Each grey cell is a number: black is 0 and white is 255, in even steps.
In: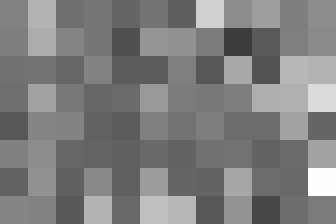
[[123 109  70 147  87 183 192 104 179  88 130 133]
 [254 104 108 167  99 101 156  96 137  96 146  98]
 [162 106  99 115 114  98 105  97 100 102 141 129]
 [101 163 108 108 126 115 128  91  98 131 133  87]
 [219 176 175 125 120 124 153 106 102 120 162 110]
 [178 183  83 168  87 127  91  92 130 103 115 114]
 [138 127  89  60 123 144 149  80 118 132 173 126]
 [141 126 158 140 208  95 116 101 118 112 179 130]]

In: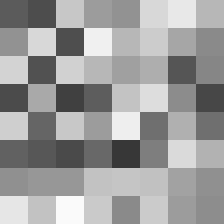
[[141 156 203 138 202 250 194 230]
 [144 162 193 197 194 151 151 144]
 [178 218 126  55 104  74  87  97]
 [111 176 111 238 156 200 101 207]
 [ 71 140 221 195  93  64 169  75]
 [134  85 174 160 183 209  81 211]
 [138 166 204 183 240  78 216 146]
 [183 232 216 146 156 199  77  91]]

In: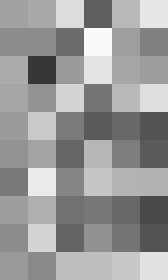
[[226 200 189 190 137 153]
 [ 83 116 145 100 212 140]
 [ 74 104 119 113 175 157]
 [178 179 196 133 234 122]
 [ 90 125 183 102 163 147]
 [ 83 104  90 123 201 155]
 [222 184 117 212 146 165]
 [157 166 228 155  55 171]
 [128 158 250 107 141 140]
 [230 185  94 220 169 162]]

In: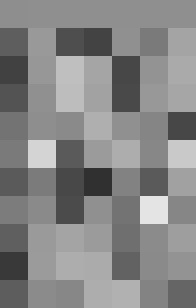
[[101 131 177 173 135 139  93]
 [147 138  98 171 173 155  57]
 [158 139 111 155 164 154  95]
 [134 228 115 144  75 138 124]
 [161  90 130  48  72 123  90]
 [201 135 173 155  90 212 122]
 [ 71 133 144 175 138 142 115]
 [166 152  73 162 189 144  83]
 [170 147  71 165 191 151  65]
 [164 122 144  67  78 153  94]
 [143 143 143 143 143 143 142]]

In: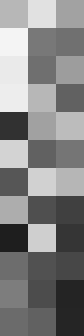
[[ 37  97 107]
 [ 36  76 125]
 [ 71  81 109]
 [ 53 207  30]
 [ 64  79 173]
 [182 209  86]
 [117  97 211]
 [188 161  49]
 [ 97 183 237]
 [157 111 234]
 [112 120 244]
 [162 225 183]]

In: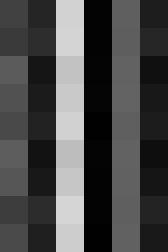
[[ 25  97   1 205  31  74]
 [ 35  95   3 213  44  61]
 [ 21  97   3 198  24  86]
 [ 14  98   4 189  18  93]
 [ 28  95   1 209  34  73]
 [ 24  99   5 201  27  81]
 [ 16  98   4 194  21  91]
 [ 38  94   3 212  45  58]
 [ 29  95   3 210  37  65]]

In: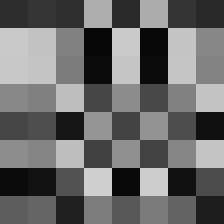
[[ 29  99 123  88 125  32 101  93]
 [ 76  17 205   9 207  82  18  11]
 [196 134  67 144  65 190 133 141]
 [ 16  77 147  67 149  22  78  70]
 [195 129  72 140  70 190 128 136]
 [131 197  11 197  11 124 196 200]
 [135 196   8 202   7 129 194 201]
 [ 41  52 172  42 174  47  53  45]]
